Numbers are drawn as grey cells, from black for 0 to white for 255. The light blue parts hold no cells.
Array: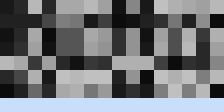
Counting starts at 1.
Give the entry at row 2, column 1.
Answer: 33
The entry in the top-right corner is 184
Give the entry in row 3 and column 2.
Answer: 40
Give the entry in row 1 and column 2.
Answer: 40
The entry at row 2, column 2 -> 33
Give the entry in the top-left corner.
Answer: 25
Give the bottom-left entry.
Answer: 12
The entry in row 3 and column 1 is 18
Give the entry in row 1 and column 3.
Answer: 184

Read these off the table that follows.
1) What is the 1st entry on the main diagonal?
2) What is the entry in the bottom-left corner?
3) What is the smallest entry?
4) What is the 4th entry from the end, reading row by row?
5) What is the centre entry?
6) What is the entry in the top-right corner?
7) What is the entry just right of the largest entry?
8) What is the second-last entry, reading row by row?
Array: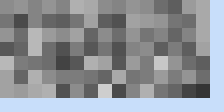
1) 140
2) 162
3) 52
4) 117
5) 117
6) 169
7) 74
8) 67

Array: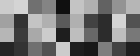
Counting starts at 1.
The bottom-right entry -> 30
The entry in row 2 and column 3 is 196
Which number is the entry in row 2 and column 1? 161
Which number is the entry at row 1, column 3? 112
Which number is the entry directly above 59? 51
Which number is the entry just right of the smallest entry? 196
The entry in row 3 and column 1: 182
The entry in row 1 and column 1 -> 204
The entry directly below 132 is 176
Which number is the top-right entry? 182

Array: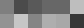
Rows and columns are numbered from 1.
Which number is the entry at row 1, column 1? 127
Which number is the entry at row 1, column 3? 89
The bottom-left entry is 147
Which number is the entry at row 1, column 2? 75

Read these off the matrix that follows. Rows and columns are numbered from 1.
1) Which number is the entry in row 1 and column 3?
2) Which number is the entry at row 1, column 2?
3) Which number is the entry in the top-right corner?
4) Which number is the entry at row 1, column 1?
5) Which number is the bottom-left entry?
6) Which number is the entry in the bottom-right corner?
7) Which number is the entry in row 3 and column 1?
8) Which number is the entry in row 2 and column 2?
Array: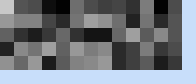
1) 76
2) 84
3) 76
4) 200
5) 145
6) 56
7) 97
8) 130

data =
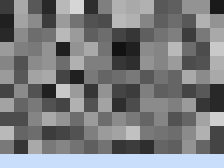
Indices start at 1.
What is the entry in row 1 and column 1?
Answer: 60
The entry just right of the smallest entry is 32
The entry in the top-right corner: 26
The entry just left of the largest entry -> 185
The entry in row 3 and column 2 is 139
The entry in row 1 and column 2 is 169
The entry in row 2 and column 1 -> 32
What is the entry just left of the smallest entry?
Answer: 115
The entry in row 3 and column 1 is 40
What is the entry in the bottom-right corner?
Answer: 68
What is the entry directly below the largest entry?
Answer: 115
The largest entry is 214
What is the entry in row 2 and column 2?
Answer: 163
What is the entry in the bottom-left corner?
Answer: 121
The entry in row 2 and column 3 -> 139
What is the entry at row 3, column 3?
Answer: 109
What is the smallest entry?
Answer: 18
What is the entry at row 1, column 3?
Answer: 88
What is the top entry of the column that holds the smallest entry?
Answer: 177

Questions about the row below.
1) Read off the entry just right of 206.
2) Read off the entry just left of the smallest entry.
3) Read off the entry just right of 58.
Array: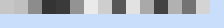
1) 87
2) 140
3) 147

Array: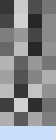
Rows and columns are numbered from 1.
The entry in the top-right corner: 118
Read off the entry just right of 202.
77
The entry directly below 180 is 160
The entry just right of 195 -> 146
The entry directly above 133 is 152
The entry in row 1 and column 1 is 54
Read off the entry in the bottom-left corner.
174
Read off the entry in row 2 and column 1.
69
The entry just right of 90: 167
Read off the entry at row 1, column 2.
202
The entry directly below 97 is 83

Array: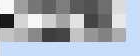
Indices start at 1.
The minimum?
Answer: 26
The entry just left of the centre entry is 207
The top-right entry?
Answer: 220
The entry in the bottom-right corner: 173
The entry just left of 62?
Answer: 137
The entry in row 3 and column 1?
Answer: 195
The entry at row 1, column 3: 118
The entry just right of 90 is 82

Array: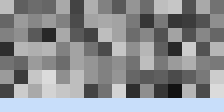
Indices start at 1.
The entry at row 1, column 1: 190
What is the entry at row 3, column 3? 89
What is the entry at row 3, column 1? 129
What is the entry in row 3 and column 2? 143
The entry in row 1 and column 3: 108
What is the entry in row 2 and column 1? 102
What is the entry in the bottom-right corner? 219
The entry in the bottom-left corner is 67
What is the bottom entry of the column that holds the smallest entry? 18
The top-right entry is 114
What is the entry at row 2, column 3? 135
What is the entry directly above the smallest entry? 75
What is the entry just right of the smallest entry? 182
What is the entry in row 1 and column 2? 95
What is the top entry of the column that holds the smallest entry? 198
